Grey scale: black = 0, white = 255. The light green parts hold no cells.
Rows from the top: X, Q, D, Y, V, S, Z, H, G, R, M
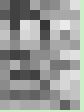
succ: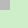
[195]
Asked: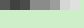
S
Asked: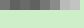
R
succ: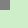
[139]
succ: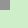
[65]
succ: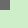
[97]

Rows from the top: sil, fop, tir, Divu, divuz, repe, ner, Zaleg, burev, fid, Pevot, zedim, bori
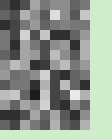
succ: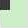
[153]
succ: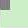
[119]
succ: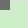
[119]

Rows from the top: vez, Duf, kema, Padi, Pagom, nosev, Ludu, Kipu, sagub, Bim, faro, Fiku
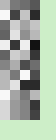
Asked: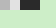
sagub
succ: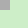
[76]

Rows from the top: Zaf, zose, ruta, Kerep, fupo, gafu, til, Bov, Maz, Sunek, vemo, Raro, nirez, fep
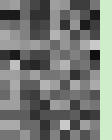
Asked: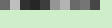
til
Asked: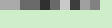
nirez
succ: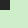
[60]
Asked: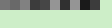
ruta
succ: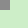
[105]

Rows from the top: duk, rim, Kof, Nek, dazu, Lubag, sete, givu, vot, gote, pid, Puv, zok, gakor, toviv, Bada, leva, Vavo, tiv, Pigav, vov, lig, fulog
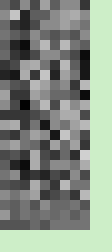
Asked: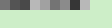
vot
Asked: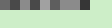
duk
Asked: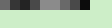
Lubag
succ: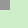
[94]
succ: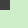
[172]
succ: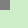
[184]
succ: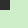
[208]

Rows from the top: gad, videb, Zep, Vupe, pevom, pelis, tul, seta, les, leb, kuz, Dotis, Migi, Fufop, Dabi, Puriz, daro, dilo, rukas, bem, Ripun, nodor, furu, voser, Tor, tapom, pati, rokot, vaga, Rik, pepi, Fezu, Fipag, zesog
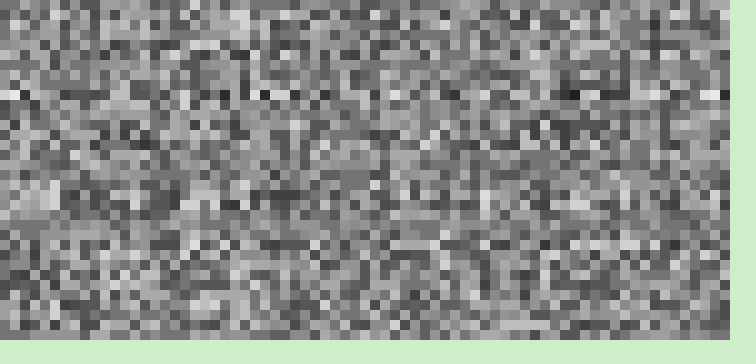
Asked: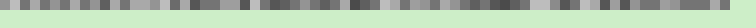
seta
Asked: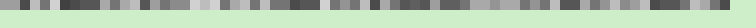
pepi
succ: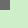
[169]
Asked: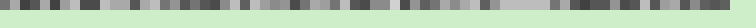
Fipag
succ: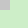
[158]
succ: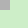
[116]
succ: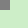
[116]

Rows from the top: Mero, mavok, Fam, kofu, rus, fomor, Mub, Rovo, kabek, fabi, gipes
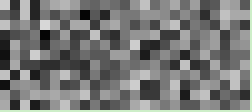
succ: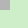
[158]
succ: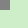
[158]

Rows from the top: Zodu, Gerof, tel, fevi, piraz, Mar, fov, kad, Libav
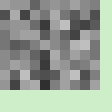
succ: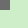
[58]
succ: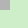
[191]
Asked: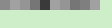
fov

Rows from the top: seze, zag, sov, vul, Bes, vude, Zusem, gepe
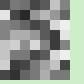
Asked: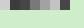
Zusem
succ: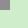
[216]
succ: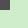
[121]
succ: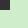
[101]
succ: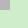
[151]
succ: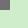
[70]
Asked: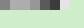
vul

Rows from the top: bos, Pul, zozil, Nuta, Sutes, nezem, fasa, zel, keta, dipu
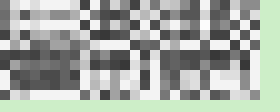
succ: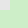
[174]
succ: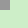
[119]
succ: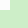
[109]
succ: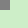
[66]

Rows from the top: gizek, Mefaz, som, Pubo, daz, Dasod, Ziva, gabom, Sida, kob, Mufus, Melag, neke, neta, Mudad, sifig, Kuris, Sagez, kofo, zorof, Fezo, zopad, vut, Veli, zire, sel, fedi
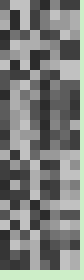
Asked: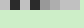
Ziva
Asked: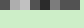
zopad
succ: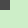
[193]
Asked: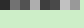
Pubo

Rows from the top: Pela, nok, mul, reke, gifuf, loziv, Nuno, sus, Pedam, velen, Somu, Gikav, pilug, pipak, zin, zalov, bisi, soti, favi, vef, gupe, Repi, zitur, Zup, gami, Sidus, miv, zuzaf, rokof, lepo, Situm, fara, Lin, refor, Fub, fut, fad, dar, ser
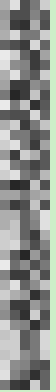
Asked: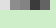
Nuno
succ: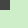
[89]
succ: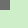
[141]
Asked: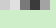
zin

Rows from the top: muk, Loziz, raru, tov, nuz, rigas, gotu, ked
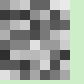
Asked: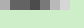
tov
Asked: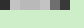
rigas
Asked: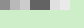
muk
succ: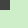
[121]
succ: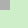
[99]
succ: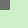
[57]

